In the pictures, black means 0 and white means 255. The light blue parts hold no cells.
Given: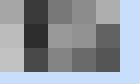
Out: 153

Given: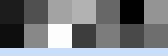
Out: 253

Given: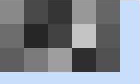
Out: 66

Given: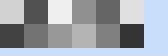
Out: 152

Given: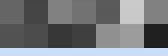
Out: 55

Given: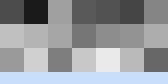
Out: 166

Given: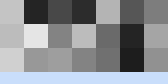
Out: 131

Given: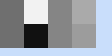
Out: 133

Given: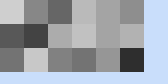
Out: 172
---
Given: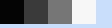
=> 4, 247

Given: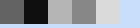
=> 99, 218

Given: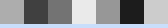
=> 173, 204

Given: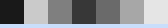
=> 25, 229

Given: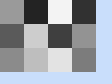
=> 154, 124

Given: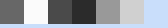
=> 103, 208

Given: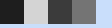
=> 30, 116

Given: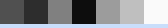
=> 80, 250

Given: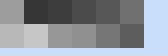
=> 157, 93

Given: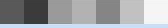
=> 89, 245
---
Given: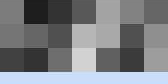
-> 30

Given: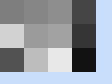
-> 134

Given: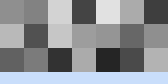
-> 130

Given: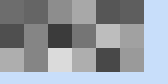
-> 101

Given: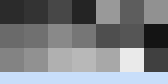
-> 51

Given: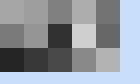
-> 158

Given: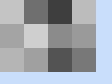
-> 112

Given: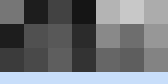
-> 29
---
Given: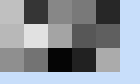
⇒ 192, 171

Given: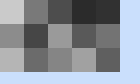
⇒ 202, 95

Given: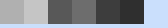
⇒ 176, 47

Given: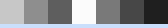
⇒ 198, 30

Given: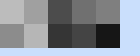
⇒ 188, 22

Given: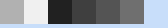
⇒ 177, 111
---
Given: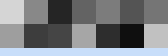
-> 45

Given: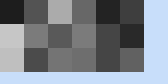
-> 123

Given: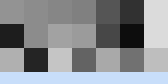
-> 71

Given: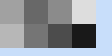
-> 117

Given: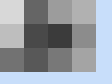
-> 73

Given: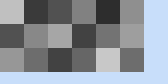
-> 66

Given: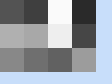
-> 168
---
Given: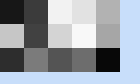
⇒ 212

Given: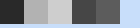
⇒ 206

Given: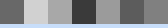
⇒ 58

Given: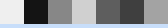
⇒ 208

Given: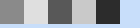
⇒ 88

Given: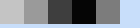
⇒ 62

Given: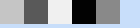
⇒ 240

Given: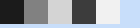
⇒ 212
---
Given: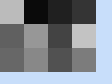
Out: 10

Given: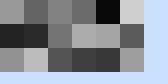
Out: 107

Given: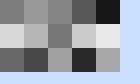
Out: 133

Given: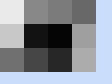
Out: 136

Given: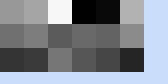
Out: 2

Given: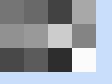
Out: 105
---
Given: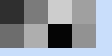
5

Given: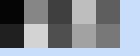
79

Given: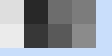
89

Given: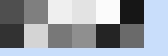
120

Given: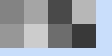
109

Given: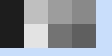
115

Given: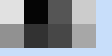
71

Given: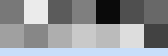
174

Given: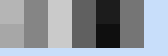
202
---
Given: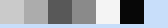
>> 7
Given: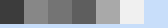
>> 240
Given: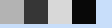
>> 8
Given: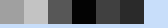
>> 42
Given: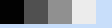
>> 236
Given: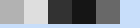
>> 104
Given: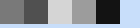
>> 19
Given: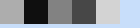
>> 211
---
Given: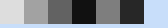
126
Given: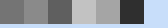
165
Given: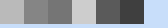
90
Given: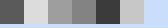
59
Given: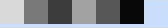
87
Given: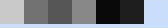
9
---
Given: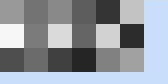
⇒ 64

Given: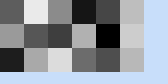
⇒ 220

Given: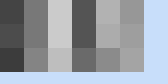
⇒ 190

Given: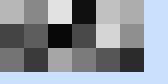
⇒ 165

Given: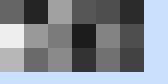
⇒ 138

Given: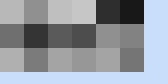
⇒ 164
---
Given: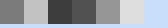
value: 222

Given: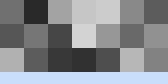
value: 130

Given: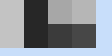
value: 71

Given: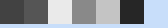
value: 38

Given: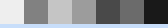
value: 25

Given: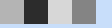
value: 132

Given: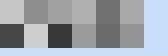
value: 148

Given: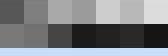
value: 21

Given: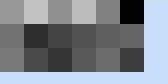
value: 61
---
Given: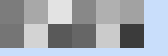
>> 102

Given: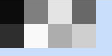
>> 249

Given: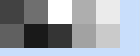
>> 52

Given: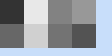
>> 208

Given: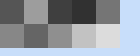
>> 143

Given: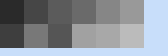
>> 161

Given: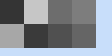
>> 58
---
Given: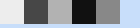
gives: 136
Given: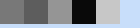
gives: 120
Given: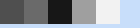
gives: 106
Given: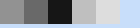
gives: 146
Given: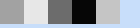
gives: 162
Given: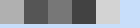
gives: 119
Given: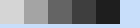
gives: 100
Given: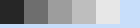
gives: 157
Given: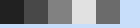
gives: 107
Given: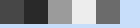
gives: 107
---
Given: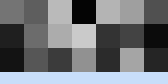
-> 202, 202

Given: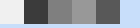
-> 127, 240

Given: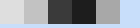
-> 58, 222

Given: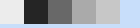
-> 104, 236

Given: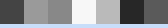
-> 247, 247

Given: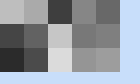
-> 198, 219
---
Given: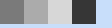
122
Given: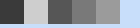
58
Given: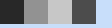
40
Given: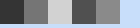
52
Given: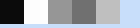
11
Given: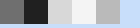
111
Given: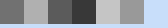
113
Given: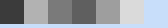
59
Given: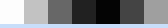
253
